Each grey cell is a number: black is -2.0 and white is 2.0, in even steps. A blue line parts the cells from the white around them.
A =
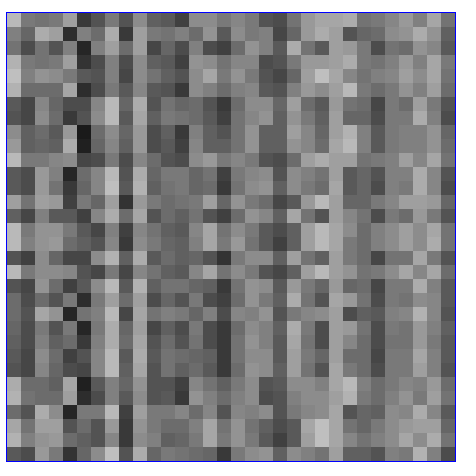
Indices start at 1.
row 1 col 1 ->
0.9
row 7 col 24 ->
0.4
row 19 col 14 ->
0.1
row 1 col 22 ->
0.4
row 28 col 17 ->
0.0
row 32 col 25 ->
-0.5
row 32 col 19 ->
0.3
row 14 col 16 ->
-0.4
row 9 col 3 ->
-0.3
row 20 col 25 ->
-0.4
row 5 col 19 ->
-0.7
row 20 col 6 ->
-0.6
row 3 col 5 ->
0.0
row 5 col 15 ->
0.6
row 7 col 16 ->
-1.1
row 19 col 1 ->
0.9
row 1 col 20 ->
-0.8
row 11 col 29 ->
0.5
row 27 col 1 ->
0.7
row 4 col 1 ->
0.8
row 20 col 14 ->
-0.4
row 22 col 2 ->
-0.7
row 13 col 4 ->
-0.2
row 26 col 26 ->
-0.3
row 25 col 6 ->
-0.7
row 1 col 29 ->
0.4
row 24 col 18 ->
0.3
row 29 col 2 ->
-0.7
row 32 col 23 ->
-0.2
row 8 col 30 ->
0.7
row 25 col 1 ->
-0.6
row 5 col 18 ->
-0.1
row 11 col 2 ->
-0.1
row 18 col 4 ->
-0.4
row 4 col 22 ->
0.4
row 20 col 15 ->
-0.5
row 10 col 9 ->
-0.5
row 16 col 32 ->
-0.2
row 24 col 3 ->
0.0
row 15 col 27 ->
-0.8

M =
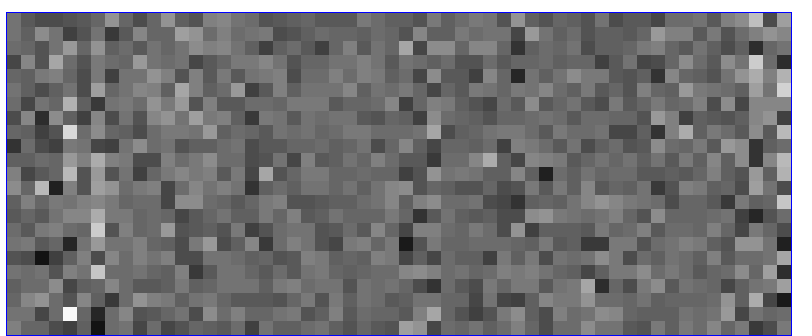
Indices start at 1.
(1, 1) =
-0.2
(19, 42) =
-0.9
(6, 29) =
-0.1
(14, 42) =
0.1
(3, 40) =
-0.4
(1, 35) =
-0.2
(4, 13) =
-0.2
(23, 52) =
-0.4
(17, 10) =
0.0
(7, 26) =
-0.4
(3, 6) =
-0.4
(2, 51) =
-0.1
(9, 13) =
-0.1
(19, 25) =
-0.5
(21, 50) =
-0.4
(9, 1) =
-0.4
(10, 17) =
-0.2
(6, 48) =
-0.5
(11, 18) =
-0.8
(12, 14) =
-0.1
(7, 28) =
0.1
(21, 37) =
-1.0
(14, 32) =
-0.3
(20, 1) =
-0.5
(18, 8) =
0.1
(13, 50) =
-0.1
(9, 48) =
0.0
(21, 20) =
-0.7
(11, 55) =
0.1
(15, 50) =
-0.4
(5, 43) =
-0.1
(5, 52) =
-0.2
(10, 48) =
-0.3
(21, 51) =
-0.3
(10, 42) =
-0.8
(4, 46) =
-0.9
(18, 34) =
-0.5
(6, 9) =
-0.2
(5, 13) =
-0.7
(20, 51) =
-0.4

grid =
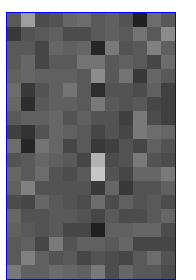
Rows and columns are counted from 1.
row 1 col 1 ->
-0.6
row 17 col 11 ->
-0.9
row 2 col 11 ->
-0.6
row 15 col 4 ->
-0.6
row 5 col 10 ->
-1.1
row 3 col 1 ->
-0.6
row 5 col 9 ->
-0.2
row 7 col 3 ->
-0.6
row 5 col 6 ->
-0.6
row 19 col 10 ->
-0.6
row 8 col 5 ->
-0.7
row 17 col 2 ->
-0.5
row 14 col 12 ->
-0.8
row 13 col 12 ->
-0.5
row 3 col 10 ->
-0.6
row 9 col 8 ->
-0.7
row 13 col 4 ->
-0.7
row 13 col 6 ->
-0.7
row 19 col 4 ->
-0.3
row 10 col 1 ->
-0.3
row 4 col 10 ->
-0.6
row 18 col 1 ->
-0.6
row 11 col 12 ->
-0.8
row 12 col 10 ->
-0.4
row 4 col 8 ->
-0.6
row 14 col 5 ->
-0.7
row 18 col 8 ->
-0.8
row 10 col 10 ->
-0.9
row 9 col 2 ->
-1.2
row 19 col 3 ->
-0.5
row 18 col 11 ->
-0.3
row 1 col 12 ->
-0.6
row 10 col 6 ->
-0.6
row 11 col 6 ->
-0.9
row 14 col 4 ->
-0.6
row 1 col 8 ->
-0.5
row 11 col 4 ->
-0.5

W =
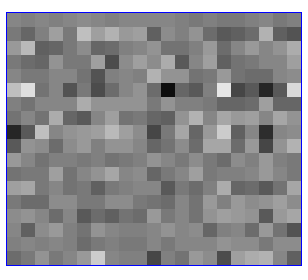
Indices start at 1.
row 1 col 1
0.1
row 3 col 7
-0.4
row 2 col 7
0.5
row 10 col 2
0.3
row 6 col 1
1.0
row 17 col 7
-0.1
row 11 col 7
0.0
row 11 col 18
0.0
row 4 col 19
0.1
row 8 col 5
-0.4
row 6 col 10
0.3
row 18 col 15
0.2
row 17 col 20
0.2
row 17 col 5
0.0
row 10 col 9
0.3
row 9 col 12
-0.1
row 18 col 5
0.1
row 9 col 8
0.9
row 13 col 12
-0.6
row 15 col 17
0.4
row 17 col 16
0.3
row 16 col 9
0.0
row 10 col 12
-0.2
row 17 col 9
-0.1
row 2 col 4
0.5
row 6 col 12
-1.8
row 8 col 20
0.6
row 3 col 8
-0.3
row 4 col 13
-0.6
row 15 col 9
-0.2
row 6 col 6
-0.1
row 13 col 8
-0.1
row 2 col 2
-0.4
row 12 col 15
-0.1
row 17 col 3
0.0
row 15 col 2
0.3
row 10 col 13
0.2
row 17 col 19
-0.1
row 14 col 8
0.2
